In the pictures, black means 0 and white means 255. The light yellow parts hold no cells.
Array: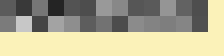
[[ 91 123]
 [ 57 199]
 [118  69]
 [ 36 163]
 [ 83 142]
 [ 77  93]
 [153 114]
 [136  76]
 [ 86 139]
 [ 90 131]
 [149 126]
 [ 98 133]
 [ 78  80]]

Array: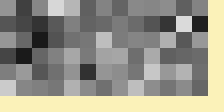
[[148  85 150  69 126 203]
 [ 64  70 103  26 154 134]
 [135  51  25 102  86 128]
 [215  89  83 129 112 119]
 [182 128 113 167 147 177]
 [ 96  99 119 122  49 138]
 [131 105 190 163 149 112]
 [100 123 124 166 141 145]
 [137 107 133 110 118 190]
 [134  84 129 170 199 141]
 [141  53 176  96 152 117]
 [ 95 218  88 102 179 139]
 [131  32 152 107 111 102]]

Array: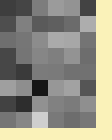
[[ 62  78 111  71  71 159  66 117]
 [ 69 128 118 117  58 142  45 134]
 [125  90 140 134 123  22 145 206]
 [155  95 170 127 122 151 129 121]
 [147 107 167 147 113 162 123 109]
 [ 67 173 116 109 113  85 143 119]]

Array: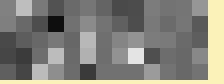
[[129 127  73  70  95]
 [190 105  93  59  69]
 [121  77 104 110 187]
 [ 82  14 120 188 142]
 [106 113 103 106 108]
 [118 139 184 177  58]
 [100 115 111 110 113]
 [ 74  96 133 146 113]
 [ 76  77 147 228 113]
 [124 121 124  79 155]
 [115 107 122 109 115]
 [117 118 106 104 104]
 [150  89  94 136 115]]

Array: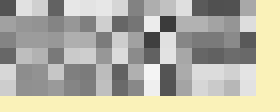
[[ 83 161 132 103 215 205]
 [225 150 156 190 141 144]
 [208 147 156 178 146 145]
 [ 98 132 152 121 198 154]
 [231 151 175 202 127 133]
 [227 127 174 206 123 125]
 [231 207 123 151 188 191]
 [214 102 205 219  97 106]
 [130 117 161 139 176 136]
 [174 236  63  97 244 239]
 [193  59 224 226  84  84]
 [223 178 134 167 171 164]
 [ 90 178 122 102 220 214]
 [ 80 163 122  97 220 202]
 [ 81 149 138 108 209 183]
 [168 221  89 105 228 226]]

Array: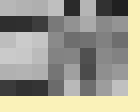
[[183  46 189 202 177  59]
 [178  47 203 200 179  49]
 [175  61 196 187 175  52]
 [191 121 138 131 117 107]
 [ 42 146 110 132 160 185]
 [181 170 114  80  75 110]
 [ 49 137 129 137 143 157]
 [ 32 148 110 130 153 192]]

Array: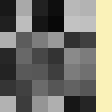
[[ 24  32 175  39  35  53 178]
 [169 189  92 104  89  65  60]
 [ 33  21 125  71  87 107 149]
 [ 14   8 153  51  62  86 175]
 [184 194  49 138 124  98  22]
 [179 192  64 124 112  87  37]]
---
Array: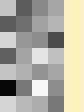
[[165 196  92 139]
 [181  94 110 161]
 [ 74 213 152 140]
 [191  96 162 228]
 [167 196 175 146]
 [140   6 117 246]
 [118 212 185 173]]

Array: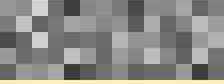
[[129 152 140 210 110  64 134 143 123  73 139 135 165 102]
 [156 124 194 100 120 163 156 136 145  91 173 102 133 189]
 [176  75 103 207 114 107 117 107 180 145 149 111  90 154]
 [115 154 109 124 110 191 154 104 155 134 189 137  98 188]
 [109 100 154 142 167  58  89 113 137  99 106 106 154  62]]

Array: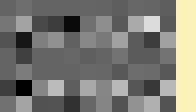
[[ 94  99 110 100  99  99 101 100  94 103 101]
 [ 89 118 162  72  61   9 111 142  89 170 219]
 [161  83  21 127 144  97 136 121 161  91  61]
 [115 100  64  99 100 102  95 100 115  91  90]
 [ 88  99 124 100  99  99 104 103  88 109 107]
 [183  62   0 134 186  93 169 134 183  86  56]
 [ 83 113 164  81  83  48 103 133  83 146 176]]

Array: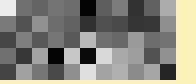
[[172 236 112 100 116 108   3  93 123  50  97]
 [143 122  81 144 109  98  48  80  74  53  54]
 [114  70 126  88 118  89 185 111 104 153 108]
 [145 112  54 162   4 198   9 217 169 158  81]
 [ 37  68 161 118  72 143 223 163 176 138 166]]

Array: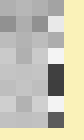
[[163 176 183 176]
 [233 145 174 145]
 [173 188 179 188]
 [244 202 176 202]
 [ 64 196 194 196]
 [ 62 190 196 190]
 [243 207 178 207]
 [ 91 193 191 193]]

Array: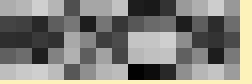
[[152 173 183 207 181  80 165 165 193  29  25  52 154 174 204]
 [109  68  65  39  95 119  29 116  55  86 105 111  28  94  43]
 [ 73  46  44  56  50 170 133  62  75 196 198 207 142  59  52]
 [120  97 110  31 130 177  94 161  69 184 191 194  96 135  29]
 [156 190 202 207 188  87 143 181 188   2  11  40 143 183 195]]
